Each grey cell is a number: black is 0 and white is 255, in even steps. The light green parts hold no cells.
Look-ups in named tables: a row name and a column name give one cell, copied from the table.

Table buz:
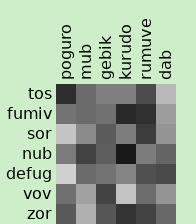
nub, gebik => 94
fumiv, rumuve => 49
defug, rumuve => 80
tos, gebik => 126
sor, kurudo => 125
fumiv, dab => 157
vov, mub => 161
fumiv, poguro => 115

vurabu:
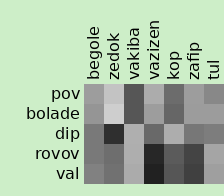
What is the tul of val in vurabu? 159
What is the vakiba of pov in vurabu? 86
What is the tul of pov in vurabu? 136
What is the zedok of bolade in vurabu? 206
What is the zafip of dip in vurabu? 119
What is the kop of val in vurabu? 86
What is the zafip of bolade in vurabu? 156
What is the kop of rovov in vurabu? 91
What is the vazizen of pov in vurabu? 172
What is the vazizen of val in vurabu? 33

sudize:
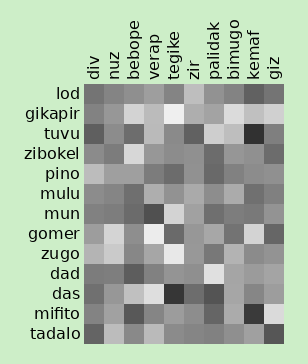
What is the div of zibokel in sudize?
139
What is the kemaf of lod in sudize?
97
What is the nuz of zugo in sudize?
202
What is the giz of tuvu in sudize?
127
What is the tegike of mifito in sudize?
156
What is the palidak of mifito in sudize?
101
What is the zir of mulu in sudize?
170
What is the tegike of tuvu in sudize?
138
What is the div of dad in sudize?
124
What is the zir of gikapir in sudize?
174
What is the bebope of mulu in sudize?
111
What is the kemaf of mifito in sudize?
58
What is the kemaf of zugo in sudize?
139
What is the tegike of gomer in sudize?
106
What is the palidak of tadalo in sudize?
129
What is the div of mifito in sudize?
131
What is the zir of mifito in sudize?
141
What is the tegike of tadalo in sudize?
139
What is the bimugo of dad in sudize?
165

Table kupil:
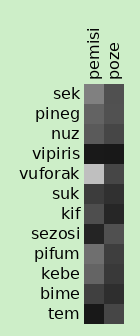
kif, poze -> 38
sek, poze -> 80
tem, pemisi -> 24
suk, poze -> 48
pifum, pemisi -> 111
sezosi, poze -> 80
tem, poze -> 70
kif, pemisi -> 78
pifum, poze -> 62
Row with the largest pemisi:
vuforak

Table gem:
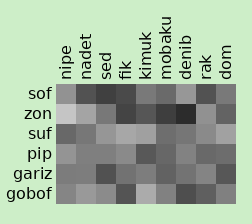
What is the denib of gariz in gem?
115
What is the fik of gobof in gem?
84
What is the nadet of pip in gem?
127
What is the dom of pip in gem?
109
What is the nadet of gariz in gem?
125
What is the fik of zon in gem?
68
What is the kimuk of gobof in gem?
171
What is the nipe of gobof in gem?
133
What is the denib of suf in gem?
118
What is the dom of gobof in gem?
128
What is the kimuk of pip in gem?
88
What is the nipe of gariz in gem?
124

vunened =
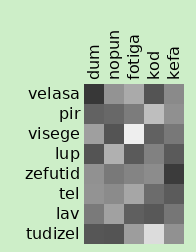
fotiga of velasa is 170
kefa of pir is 144
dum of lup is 84
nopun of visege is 84
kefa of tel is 91
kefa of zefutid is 59
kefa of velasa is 138
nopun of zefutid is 121
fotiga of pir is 124
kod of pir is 190
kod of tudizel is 220
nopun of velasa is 147
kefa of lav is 118
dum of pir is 98
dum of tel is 147
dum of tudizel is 86
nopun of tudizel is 84
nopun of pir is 104
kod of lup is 129
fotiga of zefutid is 132

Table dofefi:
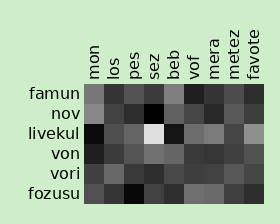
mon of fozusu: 80
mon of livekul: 11
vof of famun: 31
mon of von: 31
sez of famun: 59
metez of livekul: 69
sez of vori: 46
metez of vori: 87
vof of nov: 70
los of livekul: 79
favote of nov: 62
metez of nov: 89
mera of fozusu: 105
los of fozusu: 53
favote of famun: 46
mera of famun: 52
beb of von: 101
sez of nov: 1
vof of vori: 62
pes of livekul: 100

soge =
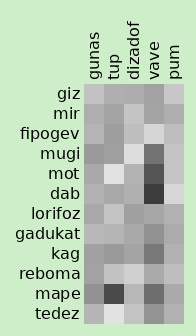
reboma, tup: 194
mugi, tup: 159
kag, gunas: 161
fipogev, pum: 190
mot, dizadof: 179
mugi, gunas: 154
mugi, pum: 196
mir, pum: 174
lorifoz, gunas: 168
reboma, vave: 170
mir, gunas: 174
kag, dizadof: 164
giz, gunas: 194
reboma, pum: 190
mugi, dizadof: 221
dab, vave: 60
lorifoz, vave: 167
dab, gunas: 177
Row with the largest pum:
dab

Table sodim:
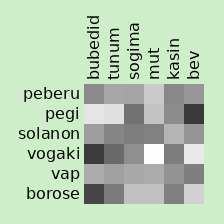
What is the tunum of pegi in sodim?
224
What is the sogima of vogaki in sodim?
143
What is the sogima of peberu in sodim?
164
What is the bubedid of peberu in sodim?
138
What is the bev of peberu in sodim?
150
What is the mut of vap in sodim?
171
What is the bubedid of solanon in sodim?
158
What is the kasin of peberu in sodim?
136
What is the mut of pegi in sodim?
195
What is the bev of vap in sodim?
127
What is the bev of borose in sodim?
209
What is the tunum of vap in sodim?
161
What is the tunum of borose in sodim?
123
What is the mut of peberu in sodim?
202
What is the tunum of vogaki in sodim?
106
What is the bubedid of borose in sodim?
69
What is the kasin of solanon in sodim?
180
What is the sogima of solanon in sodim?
126

